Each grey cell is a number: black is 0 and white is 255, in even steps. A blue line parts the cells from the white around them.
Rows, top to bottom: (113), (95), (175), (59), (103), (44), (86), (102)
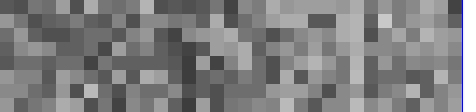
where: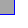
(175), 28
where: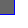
(95), 4
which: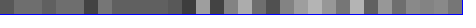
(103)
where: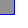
(59), 30
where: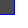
(59), 7

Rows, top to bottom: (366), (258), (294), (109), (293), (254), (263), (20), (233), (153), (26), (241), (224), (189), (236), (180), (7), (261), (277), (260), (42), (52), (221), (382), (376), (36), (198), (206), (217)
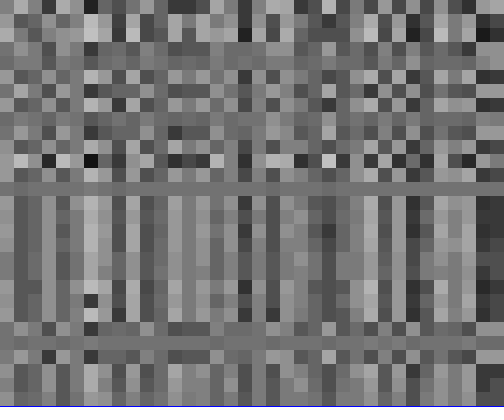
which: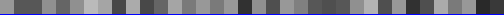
(42)
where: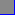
(153), 20
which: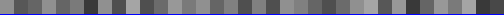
(52)
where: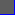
(277), 27
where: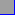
(236), 12
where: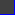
(258), 8

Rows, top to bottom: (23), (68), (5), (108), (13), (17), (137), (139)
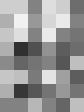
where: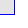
(17), 3
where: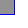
(108), 3
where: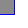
(13), 0
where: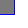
(17), 2

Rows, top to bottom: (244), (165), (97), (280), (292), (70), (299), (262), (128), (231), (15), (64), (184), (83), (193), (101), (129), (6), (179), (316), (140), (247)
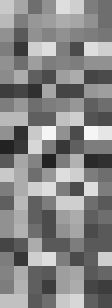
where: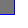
(97), 7
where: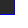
(64), 6
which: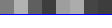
(140)
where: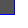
(128), 6
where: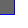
(316), 7
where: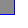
(70), 0

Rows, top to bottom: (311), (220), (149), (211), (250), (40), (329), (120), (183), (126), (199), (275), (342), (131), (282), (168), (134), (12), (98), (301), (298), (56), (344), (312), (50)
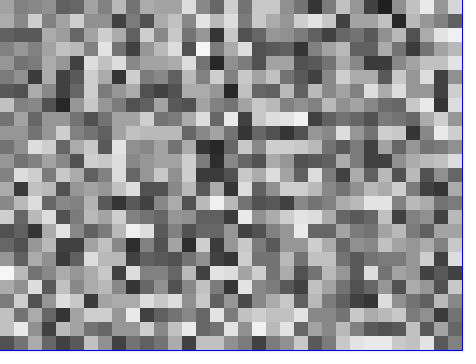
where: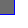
(120), 27
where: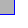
(282), 6
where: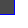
(56), 17
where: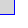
(311), 32
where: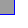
(149), 4

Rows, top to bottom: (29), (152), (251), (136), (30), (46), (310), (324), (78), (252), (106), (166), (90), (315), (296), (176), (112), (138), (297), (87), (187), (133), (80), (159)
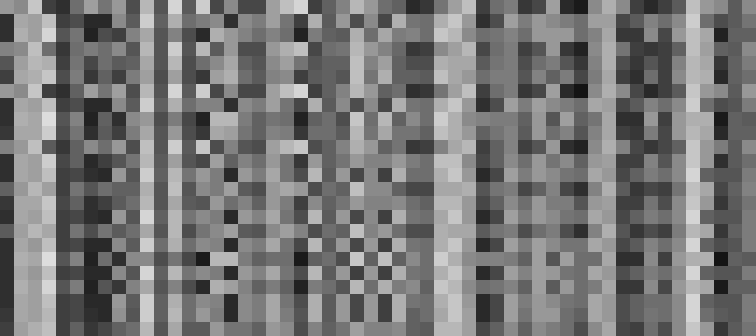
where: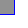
(80), 8
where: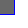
(136), 28

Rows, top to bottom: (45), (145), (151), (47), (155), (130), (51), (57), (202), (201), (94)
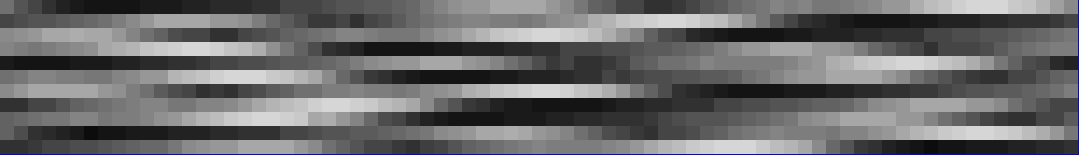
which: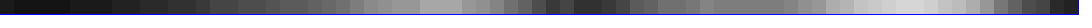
(155)
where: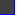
(94), 30
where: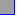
(45), 75

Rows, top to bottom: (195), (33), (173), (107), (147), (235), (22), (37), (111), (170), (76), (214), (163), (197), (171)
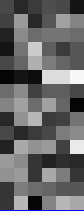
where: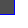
(195), 3
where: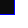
(235), 2

